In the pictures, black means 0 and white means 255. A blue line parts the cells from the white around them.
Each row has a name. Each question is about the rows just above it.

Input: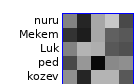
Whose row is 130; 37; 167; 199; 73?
nuru
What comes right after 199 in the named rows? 73
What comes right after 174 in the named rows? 88
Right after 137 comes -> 143
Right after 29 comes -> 167

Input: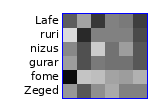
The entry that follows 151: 87
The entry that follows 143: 170
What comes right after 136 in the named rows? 80
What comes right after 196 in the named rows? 190

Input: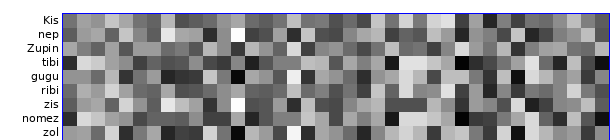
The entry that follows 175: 155
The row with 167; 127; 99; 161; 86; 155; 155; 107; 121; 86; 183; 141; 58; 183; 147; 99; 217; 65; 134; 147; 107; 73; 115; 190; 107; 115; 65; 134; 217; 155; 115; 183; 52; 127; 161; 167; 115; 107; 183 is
Zupin
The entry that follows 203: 161

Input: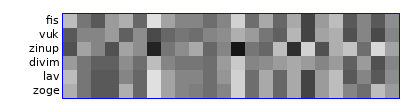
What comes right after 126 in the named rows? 110
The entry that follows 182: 68
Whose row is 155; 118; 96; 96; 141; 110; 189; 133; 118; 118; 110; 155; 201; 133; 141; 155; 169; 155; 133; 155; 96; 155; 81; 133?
divim
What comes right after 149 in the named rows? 209

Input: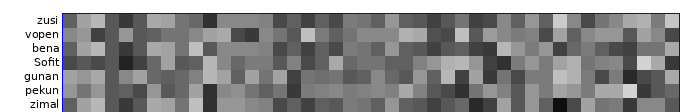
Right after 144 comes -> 116
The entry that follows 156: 136
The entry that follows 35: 65
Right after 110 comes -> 116
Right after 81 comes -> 73

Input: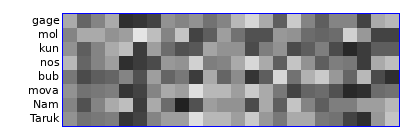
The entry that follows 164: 146
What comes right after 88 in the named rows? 164
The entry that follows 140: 53
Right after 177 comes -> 202

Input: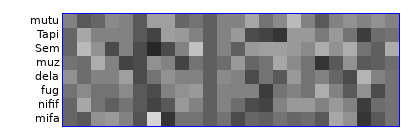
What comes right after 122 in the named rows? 153
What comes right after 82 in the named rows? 213

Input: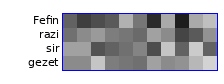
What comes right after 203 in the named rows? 98
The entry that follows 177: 118
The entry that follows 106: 161
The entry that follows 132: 77

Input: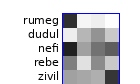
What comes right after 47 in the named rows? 245
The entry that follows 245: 238
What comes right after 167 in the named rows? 175
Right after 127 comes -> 225
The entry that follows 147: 201
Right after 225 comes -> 139

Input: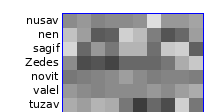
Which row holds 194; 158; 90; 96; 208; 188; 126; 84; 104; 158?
nen
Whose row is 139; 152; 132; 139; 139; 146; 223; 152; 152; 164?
nusav
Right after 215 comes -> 104
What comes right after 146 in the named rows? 223
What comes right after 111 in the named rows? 200

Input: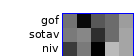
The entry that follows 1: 186
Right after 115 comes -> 9
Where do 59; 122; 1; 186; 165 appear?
niv

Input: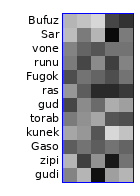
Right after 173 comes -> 159
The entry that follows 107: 173
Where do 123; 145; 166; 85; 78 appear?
torab

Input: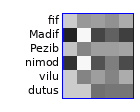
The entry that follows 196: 132
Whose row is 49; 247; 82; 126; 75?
nimod
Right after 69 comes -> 97

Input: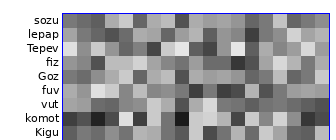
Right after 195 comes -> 102
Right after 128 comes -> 70
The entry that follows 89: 202

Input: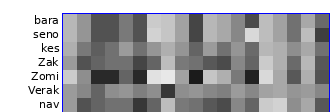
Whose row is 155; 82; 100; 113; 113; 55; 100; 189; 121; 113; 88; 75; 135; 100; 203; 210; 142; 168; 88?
nav
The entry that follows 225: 232
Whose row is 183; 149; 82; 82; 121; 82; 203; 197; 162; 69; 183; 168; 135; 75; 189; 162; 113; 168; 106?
bara
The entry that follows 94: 113

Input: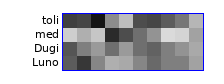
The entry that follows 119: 182
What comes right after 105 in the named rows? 127
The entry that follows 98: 127
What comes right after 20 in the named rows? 140
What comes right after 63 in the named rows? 70
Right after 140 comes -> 190

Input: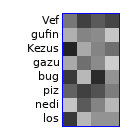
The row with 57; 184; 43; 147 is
bug
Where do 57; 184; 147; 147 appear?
los
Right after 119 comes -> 64
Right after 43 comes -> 147
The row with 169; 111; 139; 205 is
gazu
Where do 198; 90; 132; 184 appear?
nedi
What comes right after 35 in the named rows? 169

